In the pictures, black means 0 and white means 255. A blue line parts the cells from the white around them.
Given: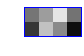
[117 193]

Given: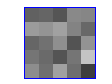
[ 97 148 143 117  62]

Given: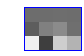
[109 128 206]

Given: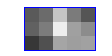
[ 90 124 165]

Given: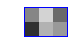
[134 178]

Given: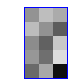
[147 146 200]

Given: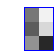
[119 216]

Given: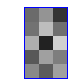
[107 189 208]

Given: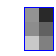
[147  97]
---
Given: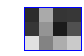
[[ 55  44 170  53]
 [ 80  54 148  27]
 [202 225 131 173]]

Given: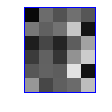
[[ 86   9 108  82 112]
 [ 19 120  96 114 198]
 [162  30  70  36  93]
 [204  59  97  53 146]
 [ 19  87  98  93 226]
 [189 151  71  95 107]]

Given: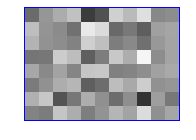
[[141 107 150 172 193  60  81 208 186 223 136]
 [165 190 148 139 113 233 219 105 120  94 160]
 [164 179 146 141 130 207 191 125 137 112 152]
 [164 117 119 204 189  95 125 200 173 245 141]
 [169 167 137 163 133 197 199 128 132 142 161]
 [150 123 145 173 182  95 109 189 169 205 145]
 [120 176 199  83 119 173 144 109 142  51 158]
 [166 131 124 197 173 126 147 181 163 220 144]]

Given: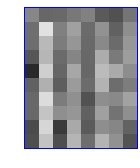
[[117 135 103 105 120 129  90  81]
 [142 111 225 128 160 107 146  97]
 [151 110 185 124 150 105 137 107]
 [157  86 182 107 133 104 172 122]
 [141  41 207 102 167 103 187 170]
 [125  97 176  94 155 108 179 109]
 [162 104 220 124 144  82 142 137]
 [143 104 196 143 150  97 160 115]
 [ 98  75 214  58 169  91 142 134]
 [ 83  78 195  78 181 110 179 145]]

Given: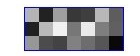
[[ 93 180  34 159  56  63 184]
 [ 96  32 185 241 119 233 126]
 [  9 151  76  67 129 109  86]]

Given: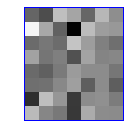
[[142 101  77 191 165 102 183]
 [152 245 168  97   3 188 157]
 [111 107 119 108 196 157 128]
 [135 162 117 127  81 163 132]
 [118 106  96 122 155 140 140]
 [ 94 111 113 136 159  94 140]
 [124  46 190 150  57 140 144]
 [139 186 134 120  56 171 140]]

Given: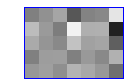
[[229 128 145 165  87 131 136]
 [ 33 188 154 125 242 175 176]
 [ 95 170 149 137 194 161 165]
 [177 128 157 158 128 153 137]
 [111 151 159 143 179 168 152]]
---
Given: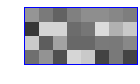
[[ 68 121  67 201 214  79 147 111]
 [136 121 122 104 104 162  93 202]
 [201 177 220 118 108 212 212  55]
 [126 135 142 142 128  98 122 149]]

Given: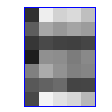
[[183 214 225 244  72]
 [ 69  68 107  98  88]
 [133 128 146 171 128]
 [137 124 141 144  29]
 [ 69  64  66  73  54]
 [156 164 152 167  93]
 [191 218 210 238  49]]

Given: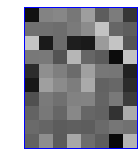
[[180   9  93 109 168  91 142  98]
 [113 118 106  93  95  92 101 106]
 [171  50  98 102 136 102 120  99]
 [ 59 121 100 131 130 112 122  80]
 [ 43 103  98 170 125 139 159  23]
 [ 33 118 119 160 107 127 143  44]
 [194  12  91 102 182  83 121 120]
 [ 85 196 155  26  30 108  26 196]
 [ 93 102 195 140 122 109 112 112]
 [ 54 124  93 158 119 135 131  17]]

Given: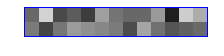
[[105  97  85 113 165  76 123 135 143 155 118  68 122]
 [172 205  31 154 104 103 116 159  61  92  73 210 104]]

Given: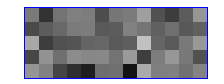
[[131 113 128 127 170  19 112 110  30  47  69 129 149]
 [ 81 120 151 125  62 154 115 136 135 140 111 146  71]
 [152 121  89 101 193  94  89 103 100  84  81  61 168]
 [ 96  88 111  96 117 129  92  89 124 122 104  92  74]
 [150  92  61  81 159 122 118  77 125 128 115  51 122]]

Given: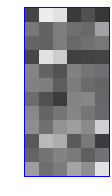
[[225 143 164 123 110 157]
 [114  95 122 131 115 100]
 [ 60 121  90 172 185  88]
 [207 139 158 147 112 142]
 [105 117 134 117 100 136]
 [102 134 132  60  81 108]
 [101 107 124  93 126 129]
 [110 117 129  83  99 132]
 [ 69  66  64 204 225  70]
 [119 111 104 125  98 101]
 [163 105 111 126  99 119]
 [ 55  80  58 225 237  68]]

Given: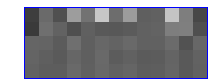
[[ 97  89 101  94  93 101  97 104  96 105  93  93  98]
 [ 98  89 100  92  91  97  92 105  95 102  90  95 100]
 [103  82 107  97  97 105  99 103  95 111  91 100 101]
 [ 79 127 126  99  97  91  88  89  96  79  98 111  58]
 [ 71 126 196  97  95 156 109 199 114 157  80 106  62]]
